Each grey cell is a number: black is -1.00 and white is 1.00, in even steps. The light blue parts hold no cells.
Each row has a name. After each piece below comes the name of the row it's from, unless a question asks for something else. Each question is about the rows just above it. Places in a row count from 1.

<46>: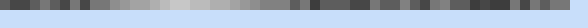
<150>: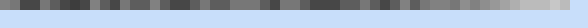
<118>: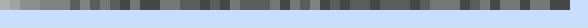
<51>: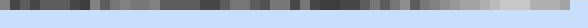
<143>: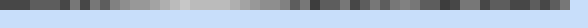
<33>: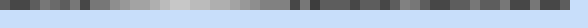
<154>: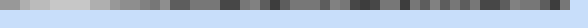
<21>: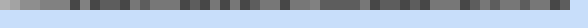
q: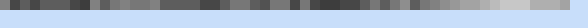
<51>
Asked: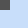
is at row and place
<51>, 27
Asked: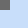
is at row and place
<33>, 6

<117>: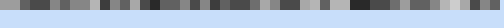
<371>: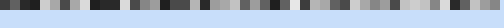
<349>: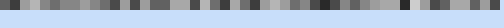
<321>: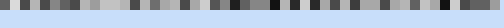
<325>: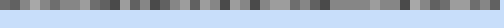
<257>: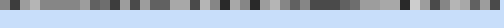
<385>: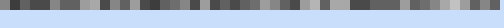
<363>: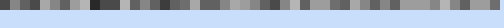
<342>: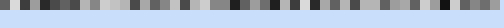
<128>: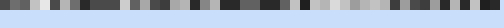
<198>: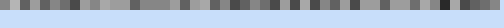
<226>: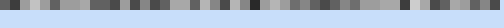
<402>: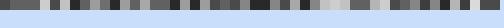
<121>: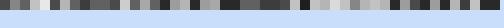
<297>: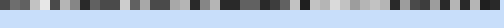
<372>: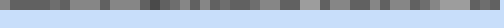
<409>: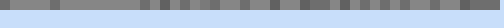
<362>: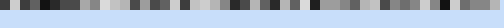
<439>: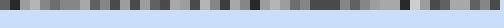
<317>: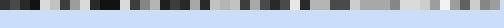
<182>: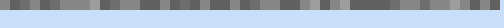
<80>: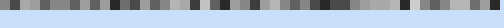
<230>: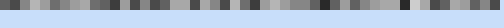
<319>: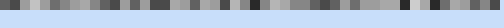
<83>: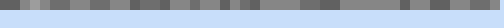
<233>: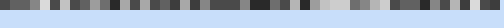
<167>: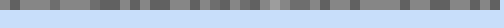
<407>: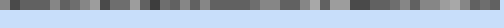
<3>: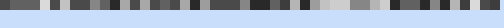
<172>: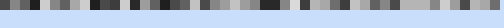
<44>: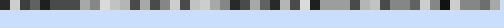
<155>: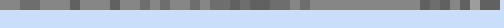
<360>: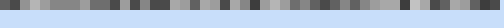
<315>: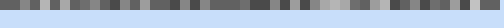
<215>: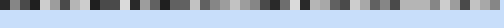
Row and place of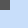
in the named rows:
<321>, 22
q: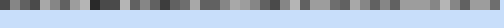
<363>
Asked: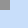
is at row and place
<360>, 3
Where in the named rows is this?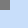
<409>, 21
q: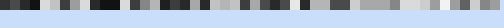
<317>
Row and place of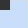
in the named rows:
<317>, 1

